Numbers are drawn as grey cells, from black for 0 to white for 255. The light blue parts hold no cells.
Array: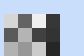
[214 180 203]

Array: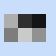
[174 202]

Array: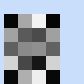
[  6  90 143 211]

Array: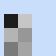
[ 29 151]

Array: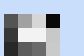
[ 84 243 106]

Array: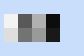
[243 115]

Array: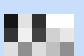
[ 21 240 220]

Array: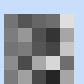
[116 151  85 215 166]
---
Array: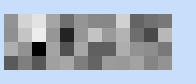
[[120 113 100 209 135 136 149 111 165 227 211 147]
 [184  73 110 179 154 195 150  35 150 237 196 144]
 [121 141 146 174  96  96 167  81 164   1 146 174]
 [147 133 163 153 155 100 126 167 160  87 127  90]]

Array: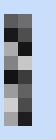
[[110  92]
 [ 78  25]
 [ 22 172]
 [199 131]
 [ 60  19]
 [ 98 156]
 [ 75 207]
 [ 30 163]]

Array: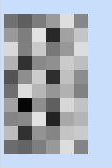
[[135 222 155 124  94 113]
 [197 162  40 226 126 154]
 [221 152 120 201 128 217]
 [190 203 144 137  49 178]
 [141 192  46 204 142  84]
 [129 177 150 182 220 111]
 [194 215  95 142   6 162]
 [181 168  35 226 137 133]
 [202 196 133 147  49 189]
 [132 221 153 126 100 108]]

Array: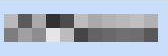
[[177 191 184 179 170 189  76  50 170  90 185]
 [ 88 110 112 105  99  69 188 229 141 160 125]]

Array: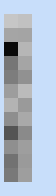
[[193 198]
 [164 165]
 [182  10]
 [165 118]
 [145 125]
 [187 157]
 [154 179]
 [169 142]
 [138  84]
 [158 143]
 [154 114]
 [158 121]]

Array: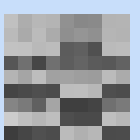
[[180 179 138 136 145 180 183 173 192]
 [179 181 144 149 143 171 187 170 186]
 [188 186  80  96  92 188 185 193 194]
 [ 98  88  91 100  93 112  70 112  86]
 [171 187 156 158 162 161 189 165 180]
 [ 76  79 183 190 189  75  79  74  69]
 [122 112  68  63  63 165  96 122 133]
 [183 191  74  74  78 190 182 191 204]
 [ 76  75 183 176 187  76  80  70  61]]

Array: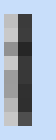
[[ 59 191]
 [ 61 201]
 [ 38 145]
 [ 57 201]
 [ 56 156]
 [ 48 157]
 [ 47 183]
 [ 78 199]]
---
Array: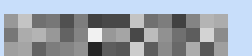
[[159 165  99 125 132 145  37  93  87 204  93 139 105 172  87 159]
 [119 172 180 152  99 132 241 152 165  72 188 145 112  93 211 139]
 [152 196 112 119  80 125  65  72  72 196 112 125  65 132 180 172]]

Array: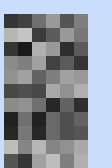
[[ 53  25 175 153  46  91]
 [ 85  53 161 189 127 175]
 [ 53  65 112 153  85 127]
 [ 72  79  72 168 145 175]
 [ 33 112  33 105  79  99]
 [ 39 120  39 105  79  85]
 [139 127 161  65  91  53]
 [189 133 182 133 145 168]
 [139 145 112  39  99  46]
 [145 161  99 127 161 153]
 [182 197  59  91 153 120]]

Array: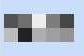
[[187  34 174 159 146]
 [ 82 110 237 125  70]]

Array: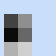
[[ 11 103]
 [ 67 143]
 [177 207]]

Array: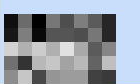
[[113  51 184 198 163 184  99 191]
 [ 15 107   1 119  78 126  91  38]
 [ 23 126   9  85  85  78 119  38]
 [210 176 204 176 225 169  91 134]
 [141 198  72 149 156 156  65  58]]

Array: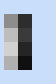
[[176  16]
 [209  37]
 [141  45]
 [189  58]]

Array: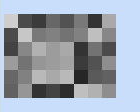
[[206  75  59 103  82 121  51 169]
 [156 115 150 156 163  59  82 142]
 [103 129 185 169 185  38  90  97]
 [ 67 135 177 156 169  51 115  75]
 [ 97 150  51  67  44 191 177 142]
 [ 75 199 121 129 115 129 191 135]]

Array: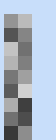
[[173  63]
 [113  77]
 [195 113]
 [180 127]
 [ 84 133]
 [ 57 141]
 [119 160]
 [148 187]
 [ 91 209]]
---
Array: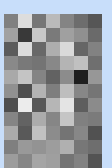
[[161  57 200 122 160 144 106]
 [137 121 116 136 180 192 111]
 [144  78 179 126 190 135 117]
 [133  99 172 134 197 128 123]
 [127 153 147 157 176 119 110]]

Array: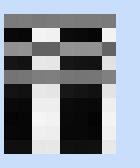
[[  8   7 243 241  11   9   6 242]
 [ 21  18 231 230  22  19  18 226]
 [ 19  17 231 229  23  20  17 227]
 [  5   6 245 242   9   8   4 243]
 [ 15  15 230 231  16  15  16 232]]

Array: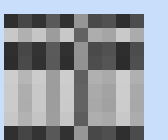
[[200 176 197 156 200  98 173 165 201 171]
 [ 45  74  49  89  46 146  77  85  44  79]
 [203 174 200 157 203  99 170 163 205 169]
 [199 178 196 158 198  93 174 169 200 172]]

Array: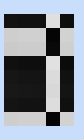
[[206 208 208   5 210]
 [ 16  14  14 225  11]
 [ 24  23  22 216  20]
 [206 208 208   5 210]]

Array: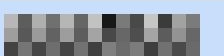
[[158  88 154  98 157  93 164  72 103  78 165  92 147 103]]

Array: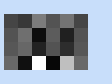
[[ 83 111  13  92  32  83]
 [104  16 254   7 191 105]]

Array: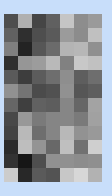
[[ 97  47  78  90 155 140 192]
 [ 47 150 156 185 129 200 193]
 [145 116  75  81 145  86  94]
 [ 72 152 122 133 134 122 161]
 [ 43 190 148 104 191 113 207]
 [204  40  90  83 199 215 178]]
